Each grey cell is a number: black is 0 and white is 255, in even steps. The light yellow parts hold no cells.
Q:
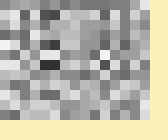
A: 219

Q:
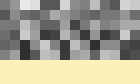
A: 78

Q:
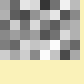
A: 168

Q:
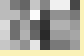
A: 155

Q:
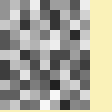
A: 125

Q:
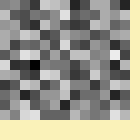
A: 183
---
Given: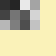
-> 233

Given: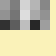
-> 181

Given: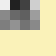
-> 65

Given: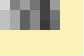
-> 67

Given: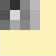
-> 135

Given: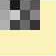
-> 115

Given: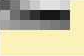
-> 224
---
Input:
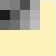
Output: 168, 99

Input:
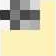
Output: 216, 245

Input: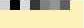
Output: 96, 209

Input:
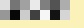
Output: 173, 151

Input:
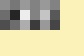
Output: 130, 78

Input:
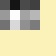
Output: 64, 114

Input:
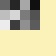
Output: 16, 236

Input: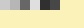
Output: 71, 203

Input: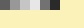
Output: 42, 94

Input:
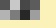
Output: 92, 179
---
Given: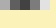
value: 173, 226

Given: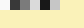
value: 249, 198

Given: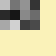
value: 191, 74

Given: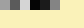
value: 160, 132

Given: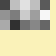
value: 69, 102

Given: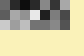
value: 105, 83

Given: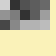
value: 209, 188
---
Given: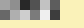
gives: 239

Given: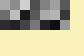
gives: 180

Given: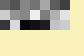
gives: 177

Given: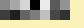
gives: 71

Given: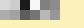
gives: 184

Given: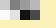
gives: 17
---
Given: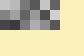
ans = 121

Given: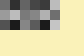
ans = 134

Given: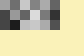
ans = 191

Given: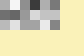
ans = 163

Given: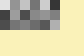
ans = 128

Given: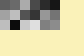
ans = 202

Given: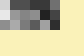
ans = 123

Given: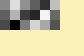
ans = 125
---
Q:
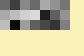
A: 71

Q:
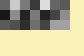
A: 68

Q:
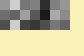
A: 79

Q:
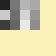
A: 101

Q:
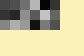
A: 17

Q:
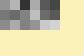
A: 148

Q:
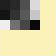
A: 112

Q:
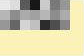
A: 44

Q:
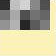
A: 38
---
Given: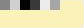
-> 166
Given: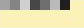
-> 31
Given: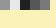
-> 121
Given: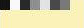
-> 121
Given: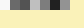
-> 147
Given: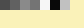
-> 193
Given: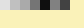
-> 66
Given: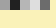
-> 108
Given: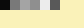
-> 89
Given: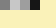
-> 22
